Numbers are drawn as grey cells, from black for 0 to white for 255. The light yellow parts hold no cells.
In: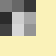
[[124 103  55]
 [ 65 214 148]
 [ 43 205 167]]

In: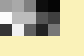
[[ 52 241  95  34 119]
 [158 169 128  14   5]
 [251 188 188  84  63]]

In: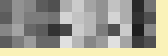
[[134 164 104  92  50  70 203 182 124  80 203  30 134]
 [ 92 146 124 124 115 212 194 182 146 212 173  50  80]
 [104 146 134  92  80 173 203 164 146 194 173  41 115]
 [ 92 124 155 104 104 224 182 134 155 224 164  60  80]]

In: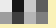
[[158  63 181 127]
 [235  23 201  93]]

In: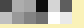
[[192 153 131 112 254 233]
 [ 70 173 164  13 213  94]]

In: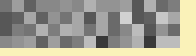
[[116 158  97 136 136 147 136 177 147 147 158  87 177 106 125]
 [ 87 125 116 177 125 177 167 116 167 106 136 188  87 147 106]
 [136 147 158  97 158 106 125 188  57 125 147 177  57 188 188]
 [ 87  97 167  97 147 116 167  87 167 106 209  87  97 199 167]]
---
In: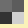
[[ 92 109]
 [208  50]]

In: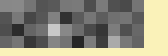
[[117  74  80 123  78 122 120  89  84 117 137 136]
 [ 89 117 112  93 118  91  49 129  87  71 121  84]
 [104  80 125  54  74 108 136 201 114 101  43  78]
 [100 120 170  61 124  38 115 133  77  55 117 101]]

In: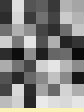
[[165 179  56  94  84 222  55]
 [179 203  67 113  59 214  44]
 [196 109  46  69 144 176 112]
 [ 52  35 175  81 228 120 207]
 [ 10 107 102  30 143  13  44]
 [140 183 229 209  70 115 172]
 [ 22 138 193 138 104  39  83]
 [174 211 105 163  44 216  67]
 [229 216 222 234  39 208 187]]

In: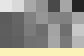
[[ 36 166  73 145 168 217 230]
 [165 129 132 150 129 101  92]
 [200 111 163 110 123  99  94]
 [182 121 166 115 113  96  93]]

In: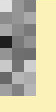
[[127 150 224]
 [169 149 140]
 [121 138 168]
 [145 121  30]
 [109 111 148]
 [206 116 201]
 [172 182 104]
 [181 129 159]]

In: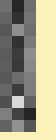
[[110  38 112]
 [117  50 100]
 [110 142  87]
 [122  50  98]
 [141  59  91]
 [136  57  93]
 [126 108  88]
 [125  60 103]
 [ 98 217  80]
 [ 36  66 127]
 [ 85 144  99]]

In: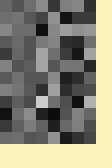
[[ 48 135 127  54 139 110  84 103]
 [ 58  58  20 145  68  87 115 110]
 [151 145 158 135  15 108 109 135]
 [111  40  46 132 121  83 106  89]
 [162  22  59 110 165  83 102  58]
 [ 39 117 118  86 164  94  83 130]
 [ 99  45  31 137  86  86 113  89]
 [ 76  73  45 160  48  89 116 127]
 [176  16  79 111 204  75  94  62]
 [102 130  83  12  33 140 110  17]
 [ 78 127 104  31  98 124  96  57]
 [ 71  50  27 145  90  85 111 107]]
